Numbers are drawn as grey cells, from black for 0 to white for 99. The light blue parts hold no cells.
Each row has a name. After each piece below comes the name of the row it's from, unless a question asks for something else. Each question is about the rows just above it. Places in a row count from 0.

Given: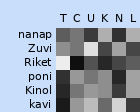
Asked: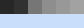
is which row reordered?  poni
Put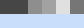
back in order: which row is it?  Zuvi
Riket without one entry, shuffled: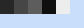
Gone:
[32]

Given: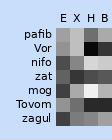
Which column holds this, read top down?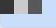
B
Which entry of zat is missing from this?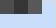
[38]
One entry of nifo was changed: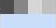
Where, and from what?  3, [79]
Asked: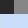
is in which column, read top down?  H

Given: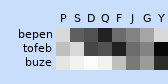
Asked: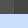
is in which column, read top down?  D
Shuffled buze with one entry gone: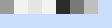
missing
[98]
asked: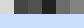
tofeb

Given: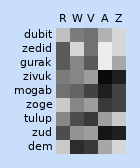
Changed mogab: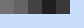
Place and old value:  4, [26]
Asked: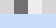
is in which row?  zedid
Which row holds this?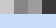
zoge
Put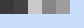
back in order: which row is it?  zoge
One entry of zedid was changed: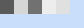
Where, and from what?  4, [83]
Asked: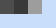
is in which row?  tulup
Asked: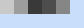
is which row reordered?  tulup

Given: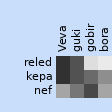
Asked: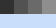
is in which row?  kepa
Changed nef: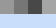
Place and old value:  0, [64]
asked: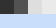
reled
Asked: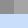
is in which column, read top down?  bora

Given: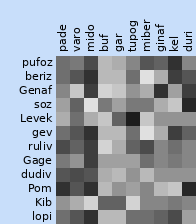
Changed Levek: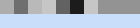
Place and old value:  2, [67]
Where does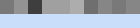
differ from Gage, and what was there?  5, [62]

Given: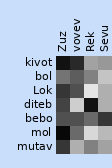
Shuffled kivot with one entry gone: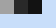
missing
[59]
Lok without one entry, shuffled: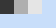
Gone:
[31]
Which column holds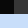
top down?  Zuz
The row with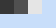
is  Lok
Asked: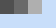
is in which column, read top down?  vovev
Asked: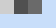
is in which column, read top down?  vovev

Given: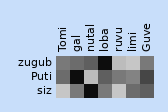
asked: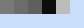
zugub
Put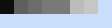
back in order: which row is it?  zugub
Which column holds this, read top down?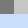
ruvu

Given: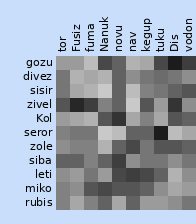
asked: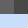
zole
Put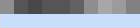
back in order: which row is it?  miko
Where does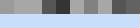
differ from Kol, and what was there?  2, [69]
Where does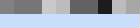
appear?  seror
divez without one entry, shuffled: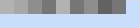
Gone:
[42]
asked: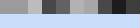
gozu
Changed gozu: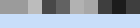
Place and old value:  7, [28]

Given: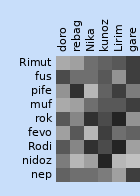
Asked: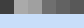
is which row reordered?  Rimut
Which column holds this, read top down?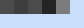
kunoz

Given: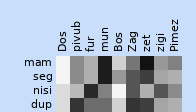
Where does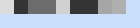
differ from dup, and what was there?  6, [24]
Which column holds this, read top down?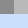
pivub
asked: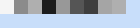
seg

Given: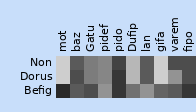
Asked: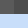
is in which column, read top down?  baz
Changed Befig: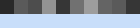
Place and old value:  6, [57]
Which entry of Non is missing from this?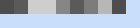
[26]
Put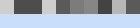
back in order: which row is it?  Non

